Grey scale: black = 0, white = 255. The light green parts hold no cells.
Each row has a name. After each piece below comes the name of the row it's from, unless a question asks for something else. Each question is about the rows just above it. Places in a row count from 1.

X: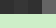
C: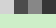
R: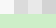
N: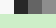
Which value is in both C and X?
54
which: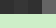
X
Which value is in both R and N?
248
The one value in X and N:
100
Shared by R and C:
211
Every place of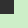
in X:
1 3

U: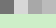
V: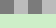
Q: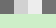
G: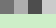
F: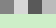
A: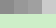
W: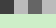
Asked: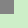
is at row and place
F, 1
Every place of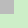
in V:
2 4
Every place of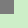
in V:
1 3

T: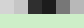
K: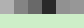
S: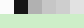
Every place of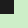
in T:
4
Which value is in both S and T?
198
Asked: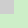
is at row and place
S, 5
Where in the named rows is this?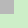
T, 6
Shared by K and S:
177

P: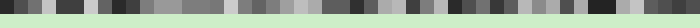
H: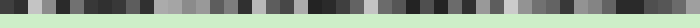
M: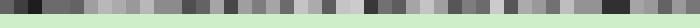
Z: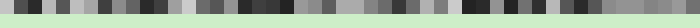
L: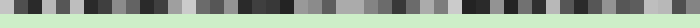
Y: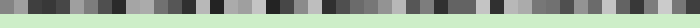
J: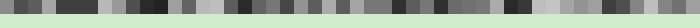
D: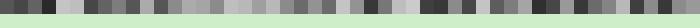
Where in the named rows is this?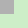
Z, 31
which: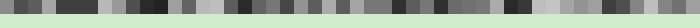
J
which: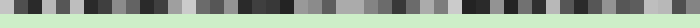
L
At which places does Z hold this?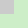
14 33

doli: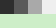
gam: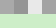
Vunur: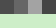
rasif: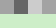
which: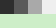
doli
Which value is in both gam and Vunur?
163
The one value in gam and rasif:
163
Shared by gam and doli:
169

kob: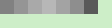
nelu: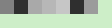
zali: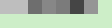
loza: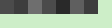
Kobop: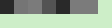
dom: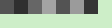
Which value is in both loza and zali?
110
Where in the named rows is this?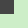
zali, 6
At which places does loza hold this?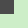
1 4
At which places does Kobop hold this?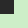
1 5
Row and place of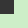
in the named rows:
dom, 7
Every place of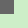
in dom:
3
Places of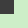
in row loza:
2 7

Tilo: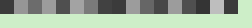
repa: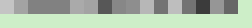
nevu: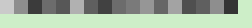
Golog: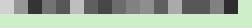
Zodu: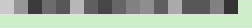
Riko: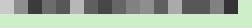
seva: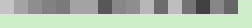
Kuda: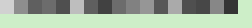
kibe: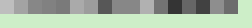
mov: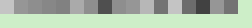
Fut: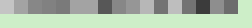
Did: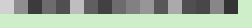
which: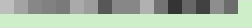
kibe
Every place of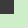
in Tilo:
1 9 17

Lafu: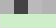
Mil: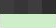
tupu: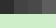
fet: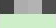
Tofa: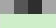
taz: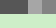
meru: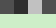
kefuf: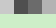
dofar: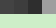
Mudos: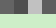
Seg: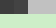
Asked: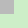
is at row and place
Lafu, 3
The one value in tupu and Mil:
46
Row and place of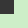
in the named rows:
Mil, 2
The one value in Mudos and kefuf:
79
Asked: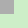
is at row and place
fet, 2
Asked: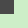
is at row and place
tupu, 3

